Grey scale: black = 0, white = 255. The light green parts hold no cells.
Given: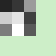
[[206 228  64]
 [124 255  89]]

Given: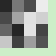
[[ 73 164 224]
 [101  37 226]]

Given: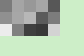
[[144 167 183]
 [236 128  63]]

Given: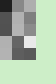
[[ 82 177 127]
 [ 81 180 139]]

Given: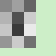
[[180  80 204]
 [198  57 233]]

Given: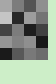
[[197  39 157]
 [ 67 124  30]]
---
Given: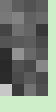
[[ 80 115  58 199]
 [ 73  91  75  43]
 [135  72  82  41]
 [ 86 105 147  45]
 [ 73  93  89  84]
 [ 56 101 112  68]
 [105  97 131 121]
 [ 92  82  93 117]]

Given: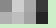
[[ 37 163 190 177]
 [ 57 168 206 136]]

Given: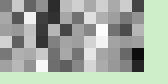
[[ 36 131 152 171 213 135  95 110 247 147 184 161]
 [ 12 104 155 166 230 116 168 112 201 171 176 120]
 [158 153 163 243 211 158 164 129  51 196  96 210]
 [182  76 114 252 134 161  70 182  57 192 152 159]
 [146 120 158 175 223 113 167  49  63 240  86 168]
 [ 68 205 170 208 169 208 188  44 144 100 201 123]]

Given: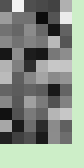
[[109 140  26  79  64  33]
 [ 96 139  44 110  27 167]
 [199 181 101 122  82  17]
 [130  82 123 160  88 135]
 [100  25  92 100  92 100]
 [148 138 164 134  95 187]
 [197 199 176  46 128 179]
 [141 120  23  29 142  22]
 [ 85 185 119 130 114 136]
 [ 98  20 103 139 102 114]
 [235  84  12 113 114 156]
 [176  66  73  79 242  82]]

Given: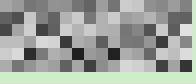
[[ 52 163  65 190 208 214 165 141  64 166  97 159 170 148 118 172]
 [220 190 203 104 162 174  33 145 154  31 164 176 122  45 217 204]
 [134 196  60 149 118 121 171  94 164 174  58 211 216 160 189 189]
 [225  93 202  83 133 118 175 178 203 180 205  96  66 206 164  71]
 [ 97 100 151 179 165 158 203 177 120 202 179  99 129 198  80  97]
 [129 156 136 144 199 204 116 157 100 116 145 146 124 118 153 165]]

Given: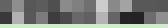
[[143 109  35  36 101 180  96 104  75  60 123  88 177  57]
 [ 86  88  88 163 137 205 112 128 139  79  92  87 142  99]]
